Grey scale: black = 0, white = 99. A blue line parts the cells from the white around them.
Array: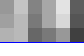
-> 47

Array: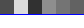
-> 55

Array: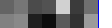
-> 35

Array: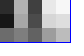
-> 38

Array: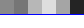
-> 86

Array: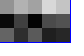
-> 35

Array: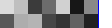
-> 20

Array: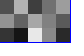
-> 90
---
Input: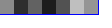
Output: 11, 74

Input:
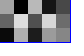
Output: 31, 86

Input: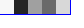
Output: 62, 96

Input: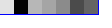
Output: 64, 88

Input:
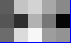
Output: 69, 96

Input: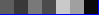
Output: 29, 78

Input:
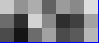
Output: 53, 86

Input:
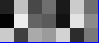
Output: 35, 92
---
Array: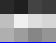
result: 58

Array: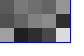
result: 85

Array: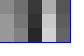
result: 39

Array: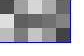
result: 26

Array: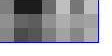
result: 67

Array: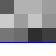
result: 24
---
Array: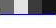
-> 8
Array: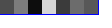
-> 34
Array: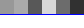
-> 19
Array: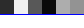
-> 57
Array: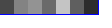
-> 17
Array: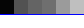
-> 74
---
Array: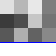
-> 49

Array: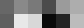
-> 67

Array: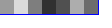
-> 42

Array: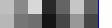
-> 39

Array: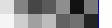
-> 47

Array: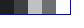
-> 98
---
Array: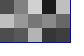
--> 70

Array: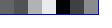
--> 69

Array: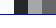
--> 65

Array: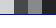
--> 53

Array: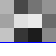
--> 11

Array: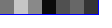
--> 53
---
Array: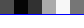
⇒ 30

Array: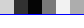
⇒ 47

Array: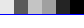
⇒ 35

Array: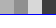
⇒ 69

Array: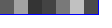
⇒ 29

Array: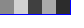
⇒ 53

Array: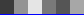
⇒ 47

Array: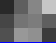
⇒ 27

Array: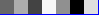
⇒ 40

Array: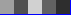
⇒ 38
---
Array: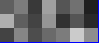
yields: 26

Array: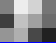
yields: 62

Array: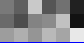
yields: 51

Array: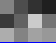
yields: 79

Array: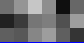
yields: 46

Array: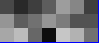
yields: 44

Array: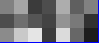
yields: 33

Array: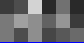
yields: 55
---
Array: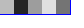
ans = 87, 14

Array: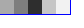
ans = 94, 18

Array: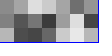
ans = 90, 23

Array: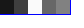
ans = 97, 9

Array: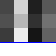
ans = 92, 8

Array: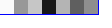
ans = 97, 9

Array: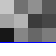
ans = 77, 9
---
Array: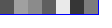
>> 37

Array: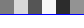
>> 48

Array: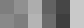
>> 38

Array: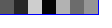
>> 35

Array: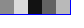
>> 54

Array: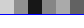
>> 52

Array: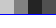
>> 50
